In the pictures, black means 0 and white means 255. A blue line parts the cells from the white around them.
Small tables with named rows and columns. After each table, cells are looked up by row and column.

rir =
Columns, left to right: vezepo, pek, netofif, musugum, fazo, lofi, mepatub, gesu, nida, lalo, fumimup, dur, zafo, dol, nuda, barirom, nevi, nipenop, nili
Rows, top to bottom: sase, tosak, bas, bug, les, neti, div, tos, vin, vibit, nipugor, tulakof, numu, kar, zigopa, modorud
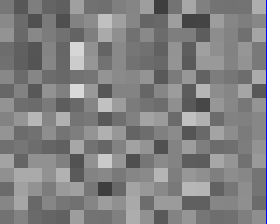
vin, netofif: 183
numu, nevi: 141
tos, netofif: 107
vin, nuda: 177
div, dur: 134
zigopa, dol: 96
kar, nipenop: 142
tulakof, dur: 138
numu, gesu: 136
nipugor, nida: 130
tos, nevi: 135
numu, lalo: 134
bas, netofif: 136
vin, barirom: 108
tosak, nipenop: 126
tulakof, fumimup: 118
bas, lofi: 99
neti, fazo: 104

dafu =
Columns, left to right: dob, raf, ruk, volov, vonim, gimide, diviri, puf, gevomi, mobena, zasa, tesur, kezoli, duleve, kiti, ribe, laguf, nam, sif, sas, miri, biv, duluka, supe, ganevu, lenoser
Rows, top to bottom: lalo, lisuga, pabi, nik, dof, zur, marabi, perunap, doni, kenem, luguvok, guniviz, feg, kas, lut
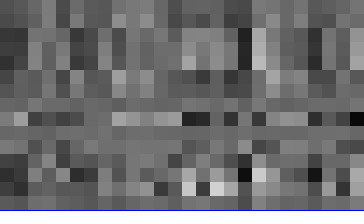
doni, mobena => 148
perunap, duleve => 116
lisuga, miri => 104
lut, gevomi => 89
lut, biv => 102
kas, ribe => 209
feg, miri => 95
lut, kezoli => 95
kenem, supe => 110
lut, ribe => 105
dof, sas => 138
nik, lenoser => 153
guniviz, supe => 104
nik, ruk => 129
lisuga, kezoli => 72
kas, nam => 82
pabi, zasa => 105
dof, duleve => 163
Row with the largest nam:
luguvok

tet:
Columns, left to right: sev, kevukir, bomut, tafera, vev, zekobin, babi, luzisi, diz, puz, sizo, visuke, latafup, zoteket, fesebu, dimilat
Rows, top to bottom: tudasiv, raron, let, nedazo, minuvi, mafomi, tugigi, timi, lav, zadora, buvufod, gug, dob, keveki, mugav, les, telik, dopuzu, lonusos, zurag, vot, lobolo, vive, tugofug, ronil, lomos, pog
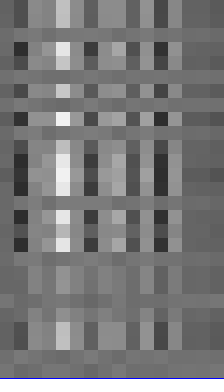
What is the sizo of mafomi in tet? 115
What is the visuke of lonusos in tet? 114
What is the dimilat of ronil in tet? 90
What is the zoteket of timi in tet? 113
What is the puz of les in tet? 80
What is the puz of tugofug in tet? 98
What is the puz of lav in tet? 83
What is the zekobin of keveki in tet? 140
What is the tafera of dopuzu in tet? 149
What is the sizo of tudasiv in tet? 146
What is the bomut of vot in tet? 130
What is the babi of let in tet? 121
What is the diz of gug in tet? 167
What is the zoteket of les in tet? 101
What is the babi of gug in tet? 60

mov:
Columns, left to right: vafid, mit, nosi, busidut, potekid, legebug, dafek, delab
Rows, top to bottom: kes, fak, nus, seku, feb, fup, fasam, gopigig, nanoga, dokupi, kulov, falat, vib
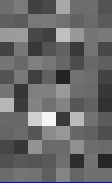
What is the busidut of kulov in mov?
107
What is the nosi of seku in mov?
56
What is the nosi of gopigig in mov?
131
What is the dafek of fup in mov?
108
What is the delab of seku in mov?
72
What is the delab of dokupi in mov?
78
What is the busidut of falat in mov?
89
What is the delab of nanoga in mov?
91
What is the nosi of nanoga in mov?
208

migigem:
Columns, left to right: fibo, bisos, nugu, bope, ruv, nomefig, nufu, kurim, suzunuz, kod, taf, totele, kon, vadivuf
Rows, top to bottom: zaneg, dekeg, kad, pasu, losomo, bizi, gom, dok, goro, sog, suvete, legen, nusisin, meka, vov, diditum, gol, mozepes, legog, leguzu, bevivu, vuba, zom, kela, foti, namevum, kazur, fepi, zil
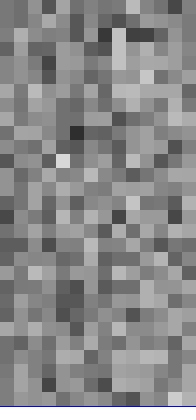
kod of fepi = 167
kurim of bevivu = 90
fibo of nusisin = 147
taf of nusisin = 117
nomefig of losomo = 153
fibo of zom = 99
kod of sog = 148
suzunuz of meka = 162
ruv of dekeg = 139
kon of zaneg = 71
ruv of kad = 130
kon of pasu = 158

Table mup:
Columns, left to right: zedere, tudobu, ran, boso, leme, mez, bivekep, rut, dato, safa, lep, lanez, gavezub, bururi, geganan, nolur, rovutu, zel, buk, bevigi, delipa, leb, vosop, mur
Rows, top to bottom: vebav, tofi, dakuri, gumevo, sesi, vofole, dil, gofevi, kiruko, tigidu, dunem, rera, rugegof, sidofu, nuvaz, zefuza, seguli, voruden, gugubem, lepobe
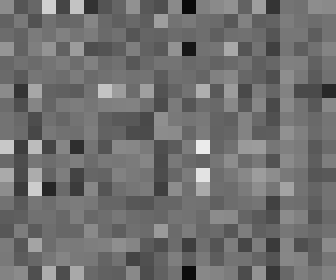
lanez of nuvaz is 102
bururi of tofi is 122
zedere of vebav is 140
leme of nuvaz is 121
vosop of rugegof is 86
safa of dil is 108
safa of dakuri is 85
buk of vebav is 158
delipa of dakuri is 119
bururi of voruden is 62
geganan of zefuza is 107
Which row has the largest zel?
dunem

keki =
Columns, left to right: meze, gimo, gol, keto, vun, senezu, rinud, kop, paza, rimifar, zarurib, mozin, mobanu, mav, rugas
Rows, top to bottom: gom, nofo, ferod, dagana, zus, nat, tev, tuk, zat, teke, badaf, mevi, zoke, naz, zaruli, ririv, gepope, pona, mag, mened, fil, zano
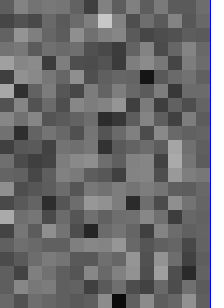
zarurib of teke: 76
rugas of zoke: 119
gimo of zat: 113
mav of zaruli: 115
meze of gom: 94
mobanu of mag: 109
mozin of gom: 122
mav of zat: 125
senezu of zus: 78
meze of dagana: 115
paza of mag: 102
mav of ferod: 93
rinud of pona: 135
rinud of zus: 76

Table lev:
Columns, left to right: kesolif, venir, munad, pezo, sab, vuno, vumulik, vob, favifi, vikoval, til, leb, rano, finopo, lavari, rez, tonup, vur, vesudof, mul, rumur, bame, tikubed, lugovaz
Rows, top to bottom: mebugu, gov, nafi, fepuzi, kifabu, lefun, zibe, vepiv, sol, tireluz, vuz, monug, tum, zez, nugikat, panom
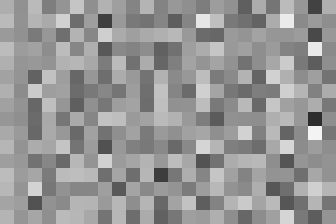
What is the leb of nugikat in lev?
104
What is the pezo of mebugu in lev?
126
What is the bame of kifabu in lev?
121
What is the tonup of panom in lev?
142
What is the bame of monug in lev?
149
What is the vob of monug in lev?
209
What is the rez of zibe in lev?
164
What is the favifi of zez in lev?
89
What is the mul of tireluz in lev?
185
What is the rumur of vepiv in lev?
161
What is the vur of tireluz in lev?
210
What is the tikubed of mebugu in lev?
66

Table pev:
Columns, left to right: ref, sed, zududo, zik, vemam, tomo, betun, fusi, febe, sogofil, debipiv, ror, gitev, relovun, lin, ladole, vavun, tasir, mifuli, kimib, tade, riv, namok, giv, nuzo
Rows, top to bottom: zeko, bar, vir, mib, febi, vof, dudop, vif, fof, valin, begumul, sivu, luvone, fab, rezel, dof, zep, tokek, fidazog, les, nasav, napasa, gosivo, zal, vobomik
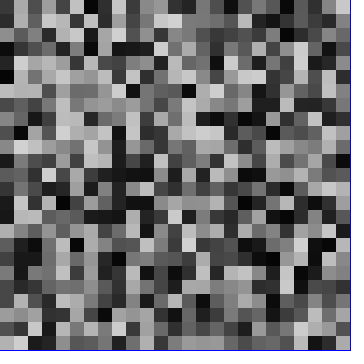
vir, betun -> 25
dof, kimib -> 18
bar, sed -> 175
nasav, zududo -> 54
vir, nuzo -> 104
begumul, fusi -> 147
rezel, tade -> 183
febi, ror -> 33
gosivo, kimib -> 20
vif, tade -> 187
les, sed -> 23
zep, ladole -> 173
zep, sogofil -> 184
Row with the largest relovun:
tokek

